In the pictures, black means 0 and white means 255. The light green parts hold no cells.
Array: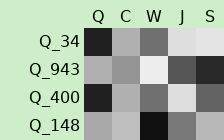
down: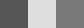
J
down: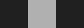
Q
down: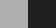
Q
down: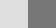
J
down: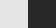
S

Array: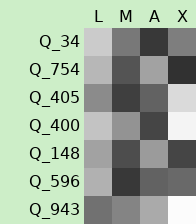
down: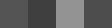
M
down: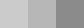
L
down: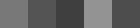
M

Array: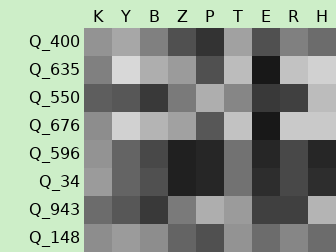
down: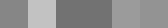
T
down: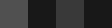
E
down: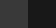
E
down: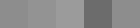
K
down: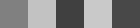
R
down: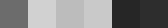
H

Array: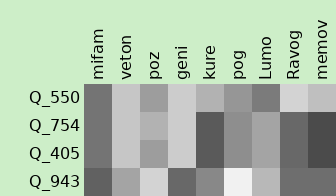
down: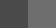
memov
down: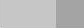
veton
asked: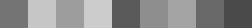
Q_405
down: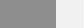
pog
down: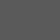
kure

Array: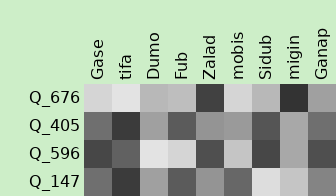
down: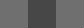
Gase
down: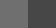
Gase
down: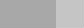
migin
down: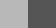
Sidub
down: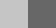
mobis
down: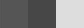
Sidub

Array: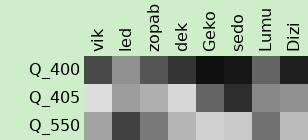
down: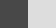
vik
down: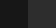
sedo
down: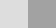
vik
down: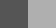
zopab

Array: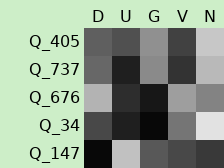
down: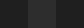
U
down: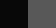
G
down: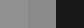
G

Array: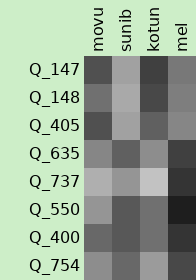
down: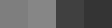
mel
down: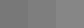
mel
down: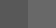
sunib
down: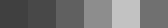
kotun

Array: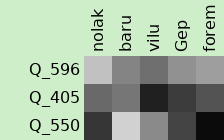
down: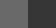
nolak
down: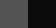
forem
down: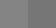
baru

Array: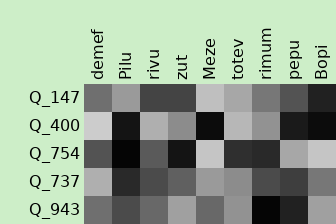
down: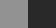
rimum
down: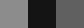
zut
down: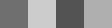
demef

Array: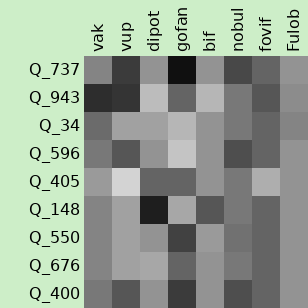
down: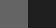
dipot
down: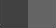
gofan
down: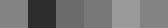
vak
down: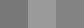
vak

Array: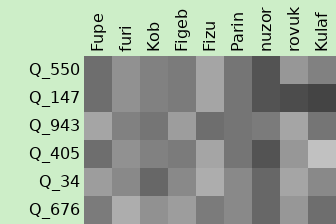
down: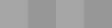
rovuk
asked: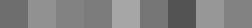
Q_550
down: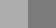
Fizu
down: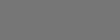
Parin
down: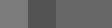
nuzor
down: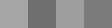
Fupe

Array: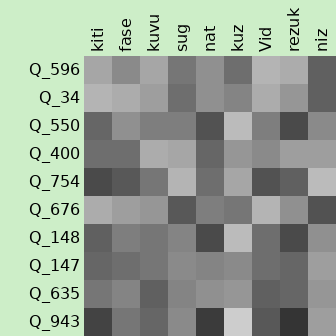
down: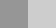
kuz
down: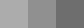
fase
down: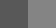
sug
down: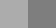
Vid
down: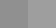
niz

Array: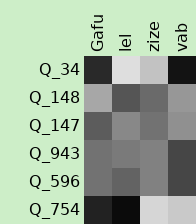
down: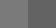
lel
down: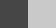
vab

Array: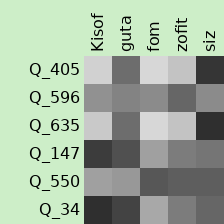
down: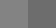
guta
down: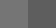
siz
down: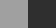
Kisof
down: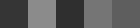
siz
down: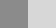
fom
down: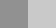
Kisof
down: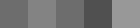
guta

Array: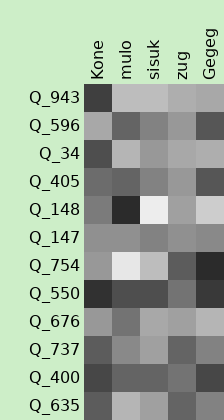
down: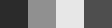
mulo
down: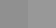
Kone
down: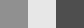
mulo
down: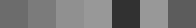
Kone
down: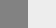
sisuk
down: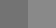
mulo

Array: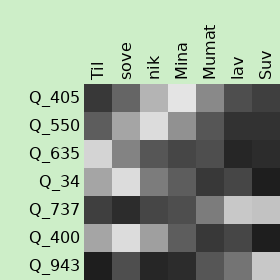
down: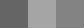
sove
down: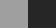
nik
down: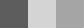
Til
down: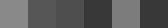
Mumat

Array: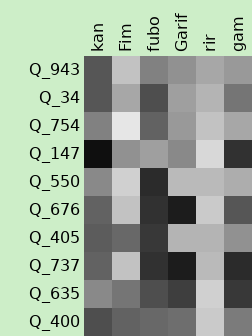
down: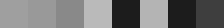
Garif
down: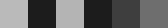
Garif
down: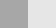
Fim
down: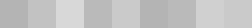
rir

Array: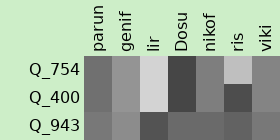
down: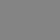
viki
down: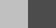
ris
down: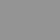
genif
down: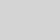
lir
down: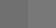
parun

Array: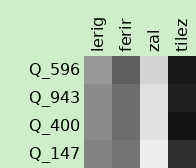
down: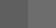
ferir
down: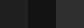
tilez
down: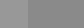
lerig

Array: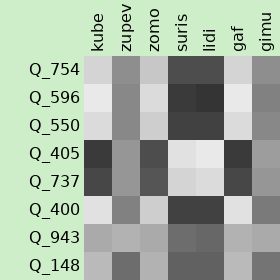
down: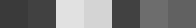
suris
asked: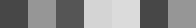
Q_737
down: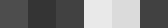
lidi
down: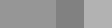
zupev
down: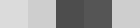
zomo

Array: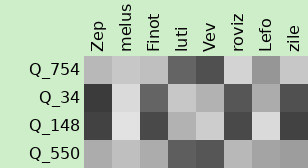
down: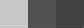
zile
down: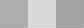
Lefo

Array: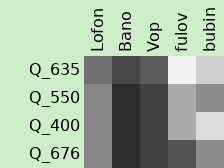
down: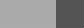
fulov
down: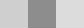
bubin
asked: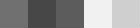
Q_635
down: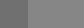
Lofon
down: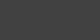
Vop

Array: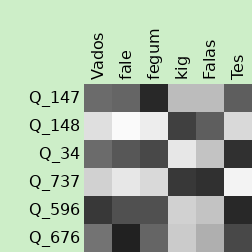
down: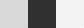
Tes
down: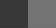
Vados
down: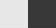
kig
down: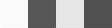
fale
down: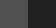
fale
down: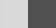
fegum

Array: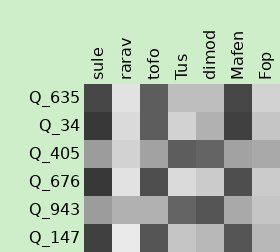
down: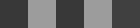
sule
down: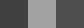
Mafen

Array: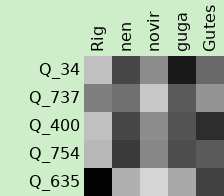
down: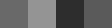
Gutes
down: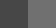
nen
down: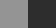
Gutes
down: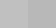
Rig
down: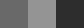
Gutes
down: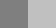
Rig

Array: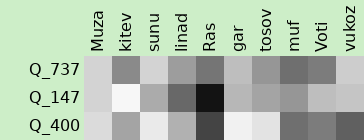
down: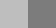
Voti
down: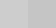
vukoz
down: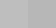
gar
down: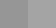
tosov

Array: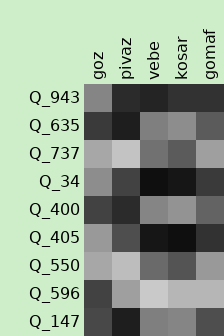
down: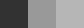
gomaf
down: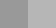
gomaf
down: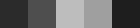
pivaz
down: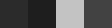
pivaz

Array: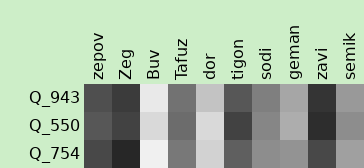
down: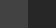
Zeg
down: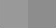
semik
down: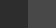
zavi
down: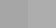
geman
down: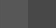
zepov
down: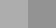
geman

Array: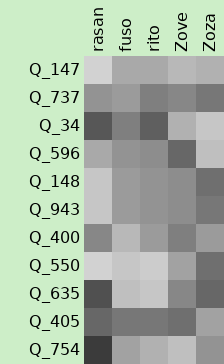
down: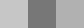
rito
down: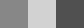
rasan
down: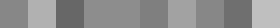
Zove
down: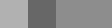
Zove
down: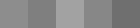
Zove
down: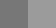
Zoza

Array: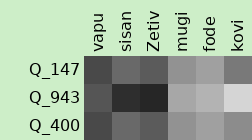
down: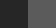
Zetiv
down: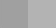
fode
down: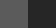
Zetiv
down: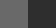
sisan
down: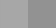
mugi
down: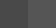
vapu

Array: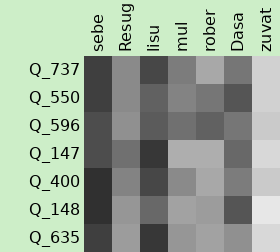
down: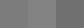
mul
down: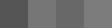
Dasa
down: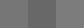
Dasa
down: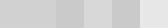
zuvat
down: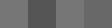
Dasa
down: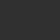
sebe

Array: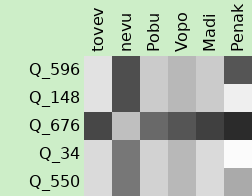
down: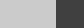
Madi
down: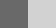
Pobu
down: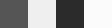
Penak

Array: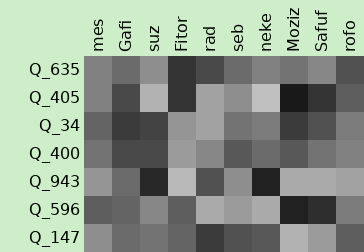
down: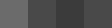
Gafi
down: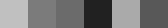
neke
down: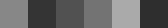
Safuf
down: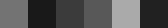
Moziz

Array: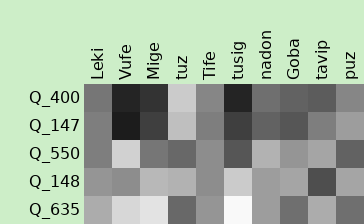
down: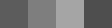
tavip
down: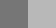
Mige
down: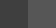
tusig

